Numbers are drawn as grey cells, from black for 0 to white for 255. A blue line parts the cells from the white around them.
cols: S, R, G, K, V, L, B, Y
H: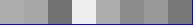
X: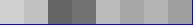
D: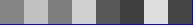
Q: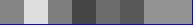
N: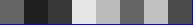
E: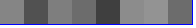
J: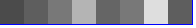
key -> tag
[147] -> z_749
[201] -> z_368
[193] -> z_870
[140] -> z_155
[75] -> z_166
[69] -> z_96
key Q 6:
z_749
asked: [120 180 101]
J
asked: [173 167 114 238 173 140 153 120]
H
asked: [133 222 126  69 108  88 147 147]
Q

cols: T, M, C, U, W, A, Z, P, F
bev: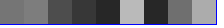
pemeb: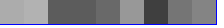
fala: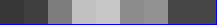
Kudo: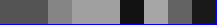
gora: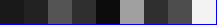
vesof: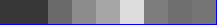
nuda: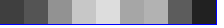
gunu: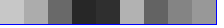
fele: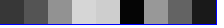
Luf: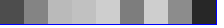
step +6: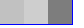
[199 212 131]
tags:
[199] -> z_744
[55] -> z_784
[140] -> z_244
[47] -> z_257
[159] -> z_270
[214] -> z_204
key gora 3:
z_257
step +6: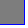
[131]
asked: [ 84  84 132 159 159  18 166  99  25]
Kudo

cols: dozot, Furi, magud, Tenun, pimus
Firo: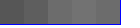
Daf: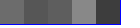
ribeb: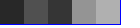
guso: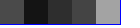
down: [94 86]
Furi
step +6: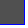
[86]
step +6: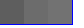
[100 114 120]
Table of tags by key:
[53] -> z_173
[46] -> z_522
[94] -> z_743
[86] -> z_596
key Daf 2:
z_743
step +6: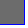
[114]
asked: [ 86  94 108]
Firo

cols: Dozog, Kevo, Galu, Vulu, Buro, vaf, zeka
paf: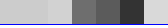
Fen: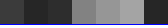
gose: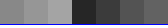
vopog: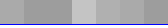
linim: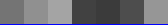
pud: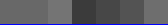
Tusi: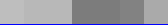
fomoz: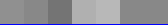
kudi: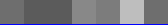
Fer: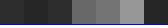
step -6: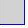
[204]
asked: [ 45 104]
Fer
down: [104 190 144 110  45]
Dozog
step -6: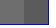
[104  85]
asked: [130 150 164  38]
Fen
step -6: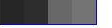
[ 32  39  98 110]
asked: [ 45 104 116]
Fer

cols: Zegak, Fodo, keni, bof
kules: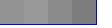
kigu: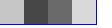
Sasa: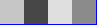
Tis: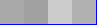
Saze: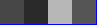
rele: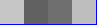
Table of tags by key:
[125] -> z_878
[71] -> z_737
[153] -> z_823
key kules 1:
z_823
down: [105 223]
keni
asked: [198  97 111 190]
rele
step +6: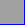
[167]
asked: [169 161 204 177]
Tis

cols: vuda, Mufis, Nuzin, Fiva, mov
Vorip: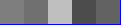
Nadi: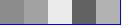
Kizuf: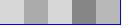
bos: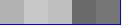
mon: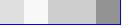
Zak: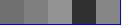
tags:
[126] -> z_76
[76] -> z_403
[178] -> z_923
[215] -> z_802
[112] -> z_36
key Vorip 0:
z_76
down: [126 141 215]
vuda
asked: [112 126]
Zak
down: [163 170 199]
Mufis

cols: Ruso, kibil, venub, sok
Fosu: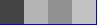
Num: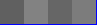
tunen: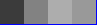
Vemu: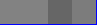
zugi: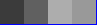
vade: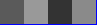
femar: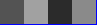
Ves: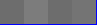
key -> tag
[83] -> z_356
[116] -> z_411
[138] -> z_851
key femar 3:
z_851
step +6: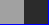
[167  49]
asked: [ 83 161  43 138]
femar
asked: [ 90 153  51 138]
vade

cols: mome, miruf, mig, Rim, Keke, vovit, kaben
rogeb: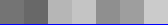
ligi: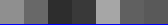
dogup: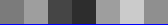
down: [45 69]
mig
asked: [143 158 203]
rogeb
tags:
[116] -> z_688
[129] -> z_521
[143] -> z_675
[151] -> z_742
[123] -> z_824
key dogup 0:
z_824
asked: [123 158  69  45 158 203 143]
dogup

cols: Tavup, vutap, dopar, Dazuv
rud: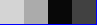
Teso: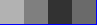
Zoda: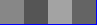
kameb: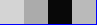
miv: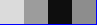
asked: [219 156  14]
miv
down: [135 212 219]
Tavup
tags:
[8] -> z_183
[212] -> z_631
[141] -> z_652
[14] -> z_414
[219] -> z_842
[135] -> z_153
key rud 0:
z_631
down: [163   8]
dopar
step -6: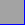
[157]
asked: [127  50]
Teso
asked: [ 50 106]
Teso

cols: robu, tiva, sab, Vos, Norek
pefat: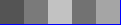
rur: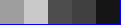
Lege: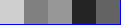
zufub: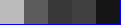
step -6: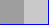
[152 194]
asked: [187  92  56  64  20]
zufub
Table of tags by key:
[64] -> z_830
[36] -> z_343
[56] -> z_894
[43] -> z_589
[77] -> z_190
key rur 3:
z_830

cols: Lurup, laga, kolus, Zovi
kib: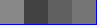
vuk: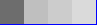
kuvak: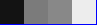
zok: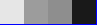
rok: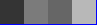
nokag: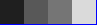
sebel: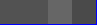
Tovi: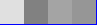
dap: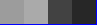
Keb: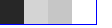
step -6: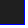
[25]
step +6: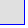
[230]
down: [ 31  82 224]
Lurup
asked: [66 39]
dap
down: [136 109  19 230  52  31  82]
Lurup
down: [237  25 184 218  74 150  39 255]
Zovi

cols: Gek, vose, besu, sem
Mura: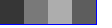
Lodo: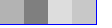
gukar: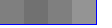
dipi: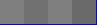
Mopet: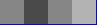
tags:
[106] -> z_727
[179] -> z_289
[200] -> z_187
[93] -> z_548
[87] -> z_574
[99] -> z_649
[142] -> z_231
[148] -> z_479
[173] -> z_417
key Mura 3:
z_548
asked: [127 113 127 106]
dipi
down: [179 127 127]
Gek
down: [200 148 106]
sem
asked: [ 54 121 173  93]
Mura

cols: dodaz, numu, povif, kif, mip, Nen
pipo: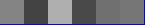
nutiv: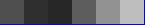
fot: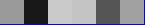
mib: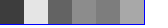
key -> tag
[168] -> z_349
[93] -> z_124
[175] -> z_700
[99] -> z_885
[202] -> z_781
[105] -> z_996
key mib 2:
z_885
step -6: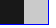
[ 18 196]

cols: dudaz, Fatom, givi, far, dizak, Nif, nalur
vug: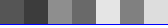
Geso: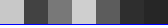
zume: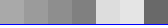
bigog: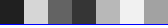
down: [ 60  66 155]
Fatom
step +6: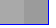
[175 161]
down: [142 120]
givi
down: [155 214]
Fatom
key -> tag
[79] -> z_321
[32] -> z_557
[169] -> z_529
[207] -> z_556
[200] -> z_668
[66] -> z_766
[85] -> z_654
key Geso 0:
z_668
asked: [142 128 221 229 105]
zume
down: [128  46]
Nif

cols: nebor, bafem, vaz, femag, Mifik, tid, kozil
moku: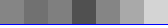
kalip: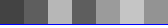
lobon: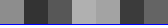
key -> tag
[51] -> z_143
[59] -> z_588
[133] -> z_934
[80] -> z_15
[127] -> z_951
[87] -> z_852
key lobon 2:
z_852
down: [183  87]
vaz

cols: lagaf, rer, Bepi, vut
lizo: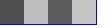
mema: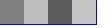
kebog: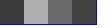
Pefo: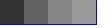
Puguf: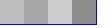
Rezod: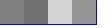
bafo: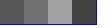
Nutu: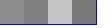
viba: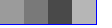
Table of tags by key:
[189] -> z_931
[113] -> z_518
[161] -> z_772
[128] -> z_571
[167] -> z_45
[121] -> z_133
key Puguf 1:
z_45
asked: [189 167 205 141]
Puguf

